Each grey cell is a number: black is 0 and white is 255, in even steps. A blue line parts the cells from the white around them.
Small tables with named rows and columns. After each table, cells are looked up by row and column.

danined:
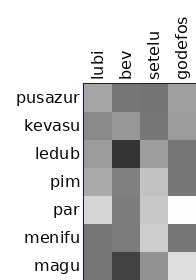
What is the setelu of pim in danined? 194
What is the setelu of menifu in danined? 206
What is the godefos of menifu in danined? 119
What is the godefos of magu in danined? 222
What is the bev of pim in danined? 128
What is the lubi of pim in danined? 170
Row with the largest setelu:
menifu

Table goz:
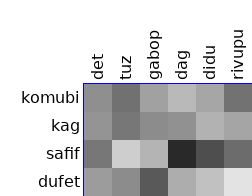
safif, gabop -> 180
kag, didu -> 178
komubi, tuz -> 113
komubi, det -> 143
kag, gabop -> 140
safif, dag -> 41
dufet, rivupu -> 227
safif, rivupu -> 108
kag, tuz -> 119
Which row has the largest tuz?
safif

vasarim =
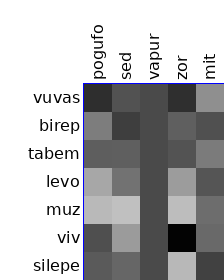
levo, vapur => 74
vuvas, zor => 47
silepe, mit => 65
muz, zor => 189
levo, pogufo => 167
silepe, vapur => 74
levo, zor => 156
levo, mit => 85
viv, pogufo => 79
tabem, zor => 83
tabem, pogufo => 94
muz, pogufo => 185
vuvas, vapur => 74
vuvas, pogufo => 46
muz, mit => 109

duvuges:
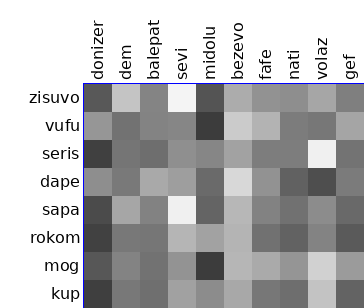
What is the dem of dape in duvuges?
121
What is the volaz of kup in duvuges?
195
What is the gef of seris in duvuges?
115
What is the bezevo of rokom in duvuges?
180
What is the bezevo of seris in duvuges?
162
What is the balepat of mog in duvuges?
114
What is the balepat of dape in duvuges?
169
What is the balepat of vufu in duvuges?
131
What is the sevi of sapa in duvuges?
240
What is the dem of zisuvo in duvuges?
196
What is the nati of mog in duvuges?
149
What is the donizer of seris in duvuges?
64
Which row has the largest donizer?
vufu

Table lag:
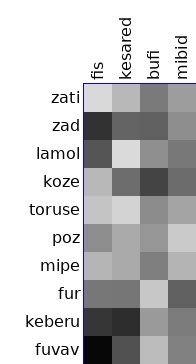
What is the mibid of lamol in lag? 120
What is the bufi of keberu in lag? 154
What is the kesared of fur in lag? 118
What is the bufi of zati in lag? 122
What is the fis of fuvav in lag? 7
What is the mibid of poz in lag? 202
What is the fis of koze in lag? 184
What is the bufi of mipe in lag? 127
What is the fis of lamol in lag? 85

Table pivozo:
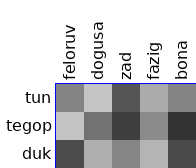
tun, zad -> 84
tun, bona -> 131
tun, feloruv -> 132
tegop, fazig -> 139
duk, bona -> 73
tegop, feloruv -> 195
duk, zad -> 133
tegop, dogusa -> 114
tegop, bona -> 51
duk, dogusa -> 175
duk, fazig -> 180
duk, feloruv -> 75
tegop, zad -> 62
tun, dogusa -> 197
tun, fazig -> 171
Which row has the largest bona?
tun

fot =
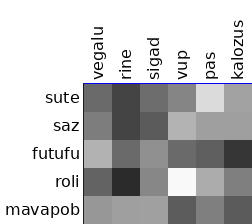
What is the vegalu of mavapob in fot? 151
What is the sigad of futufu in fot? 144
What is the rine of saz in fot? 68
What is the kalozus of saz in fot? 159
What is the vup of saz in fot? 179
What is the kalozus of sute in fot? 162
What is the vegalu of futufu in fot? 178
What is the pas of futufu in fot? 95

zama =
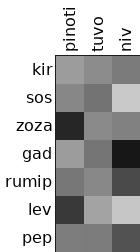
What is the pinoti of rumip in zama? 119
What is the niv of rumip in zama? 74
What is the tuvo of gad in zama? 117
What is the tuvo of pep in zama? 124
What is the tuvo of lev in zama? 163
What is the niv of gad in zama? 23
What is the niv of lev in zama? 198
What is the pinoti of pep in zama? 125
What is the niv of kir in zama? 123
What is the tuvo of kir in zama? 140
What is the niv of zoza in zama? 129
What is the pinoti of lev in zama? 57
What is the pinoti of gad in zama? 156
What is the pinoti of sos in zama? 135
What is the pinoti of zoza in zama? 38
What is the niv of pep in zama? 82
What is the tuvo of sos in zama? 115
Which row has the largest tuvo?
lev

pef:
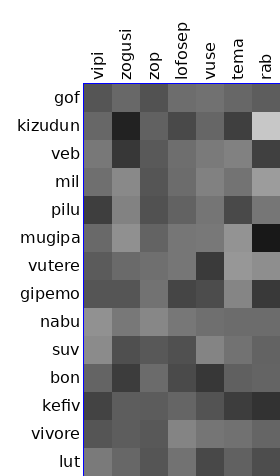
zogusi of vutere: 106
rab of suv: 99
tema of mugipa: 147
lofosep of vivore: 132
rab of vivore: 101
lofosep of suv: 80

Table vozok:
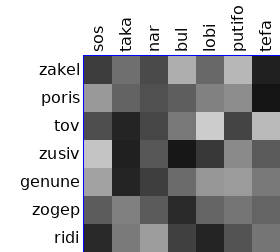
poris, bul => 94
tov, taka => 36
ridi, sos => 40
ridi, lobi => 36
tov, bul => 120
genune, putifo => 155
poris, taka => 99
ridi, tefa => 117
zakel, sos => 61
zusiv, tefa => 90
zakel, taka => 111
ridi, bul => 64
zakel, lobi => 104
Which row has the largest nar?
ridi

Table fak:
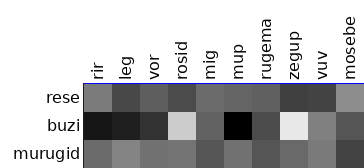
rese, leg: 72
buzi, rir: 22
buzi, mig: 98
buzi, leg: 30
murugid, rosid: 116
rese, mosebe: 140
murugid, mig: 86
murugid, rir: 107
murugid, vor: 113
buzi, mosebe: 85
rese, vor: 94

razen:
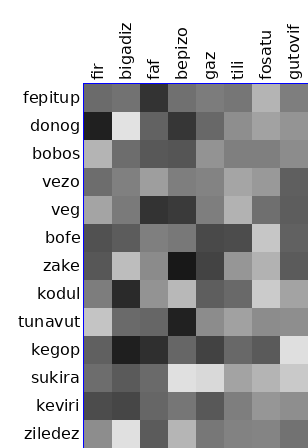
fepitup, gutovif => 126
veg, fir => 164
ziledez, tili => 130
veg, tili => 178
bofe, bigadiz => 92
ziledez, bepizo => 181
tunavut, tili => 161
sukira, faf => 106
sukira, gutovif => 201
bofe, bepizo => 120
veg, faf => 51
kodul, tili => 105
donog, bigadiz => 226
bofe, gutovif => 97
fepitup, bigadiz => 114
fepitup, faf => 51
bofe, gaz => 73
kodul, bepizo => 184
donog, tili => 142
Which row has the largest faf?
vezo

